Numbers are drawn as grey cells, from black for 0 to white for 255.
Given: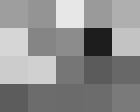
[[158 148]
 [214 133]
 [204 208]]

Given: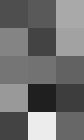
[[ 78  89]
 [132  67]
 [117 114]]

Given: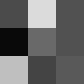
[[ 75 219]
 [  9 105]
 [191  68]]

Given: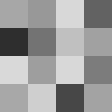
[[167 152]
 [ 46 115]
 [217 158]]

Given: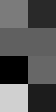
[[123  41]
 [ 96  96]
 [  0 103]]

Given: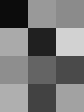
[[ 12 153]
 [170  32]
 [142 100]]
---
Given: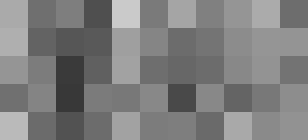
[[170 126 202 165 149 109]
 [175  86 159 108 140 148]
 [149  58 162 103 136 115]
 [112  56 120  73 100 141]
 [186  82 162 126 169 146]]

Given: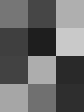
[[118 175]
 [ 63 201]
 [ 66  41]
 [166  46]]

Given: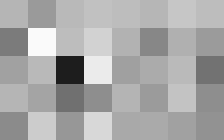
[[181 185 189 198]
 [123 189 178 176]
 [161  29 160 186]
 [181 112 180 195]
 [139 151 169 161]]

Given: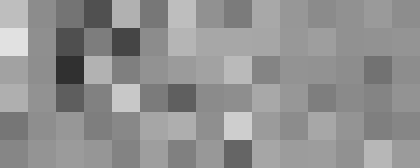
[[190 116 177 190 123 151 145 141]
 [225  79  69 181 167 152 145 148]
 [162  48 127 155 186 147 141 141]
 [175  94 200  95 142 151 138 147]
 [118 151 136 174 206 140 148 134]
 [134 155 131 128 101 156 145 155]]

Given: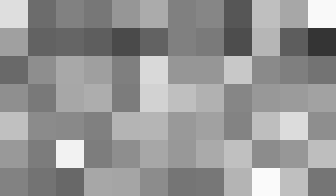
[[222 129 150 128  86 167]
 [160 101  74 128  77  93]
 [105 168 127 150 200 127]
 [143 167 124 191 134 155]
 [192 137 180 153 131 220]
 [153 242 142 152 192 151]
 [130 104 165 117 180 191]]

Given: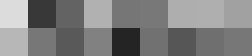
[[220  99 118 174 161]
 [183  89  36  86 119]]

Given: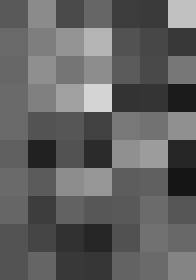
[[ 89  74  60 193]
 [105 148  82  56]
 [103 117  90 119]
 [106 160  51  27]
 [105  86 120 144]
 [ 95  82 144  38]
 [106 140  93  21]
 [102  98  89  85]
 [ 83  49  81 104]
 [ 83  56  99 132]]

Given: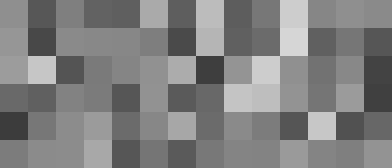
[[143 127  95  94  93 205 143]
 [150 138 135  74  96 214 118]
 [156  84 133 172 148 144 136]
 [105 130  86  90 196 147 155]
 [ 60 140 107 167 138  85  81]
 [124 140  86  90 132 154 127]]

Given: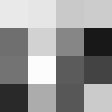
[[233 201]
 [111 134]
 [115  91]
 [ 41  87]]
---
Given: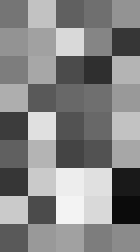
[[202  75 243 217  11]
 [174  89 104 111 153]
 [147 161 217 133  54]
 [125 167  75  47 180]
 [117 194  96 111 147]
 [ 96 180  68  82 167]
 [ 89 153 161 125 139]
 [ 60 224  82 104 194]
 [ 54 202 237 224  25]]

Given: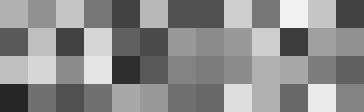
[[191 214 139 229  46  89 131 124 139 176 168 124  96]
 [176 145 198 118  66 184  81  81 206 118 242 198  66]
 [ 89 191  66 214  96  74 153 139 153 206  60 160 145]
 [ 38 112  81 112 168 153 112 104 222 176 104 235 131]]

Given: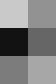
[[201 146]
 [124 167]
 [ 18 102]]

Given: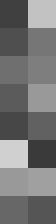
[[208  58]
 [153 160]
 [111 126]
 [103  85]
 [ 91 153]
 [ 79 118]
 [ 71  97]
 [ 64 194]]

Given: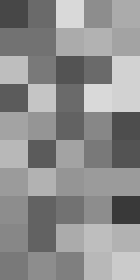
[[190 121  83 106 210]
 [184  91 163 121  83]
 [163 149  98 135  77]
 [155 178 149 155 155]
 [141  98 114 141  57]
 [135  98 171 190 178]
 [121 141 127 184 203]
 [114 114 171 178 163]
 [ 91 197 106 217 210]
 [ 71 106 217 141 171]]

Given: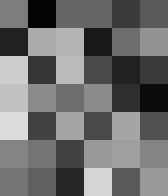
[[219  65 165  73 165  81]
 [205  53 186  73  33  59]
 [193 139 110 139  47  11]
 [132 117  65 153 159 132]
 [125   4 102 102  59  89]
 [117  96  39 213  89 153]
 [ 33 171 179  25 110 147]]

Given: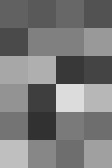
[[191 135 110 160]
 [167 175  56  68]
 [147  62 220 183]
 [116  49 122 110]
 [ 97  89 103  82]
 [ 74 128 128 153]]

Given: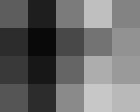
[[ 93  30 123 191 131]
 [ 85  44 138 199 185]
 [ 57  23 101 173 154]
 [ 44   9  72 115 146]]
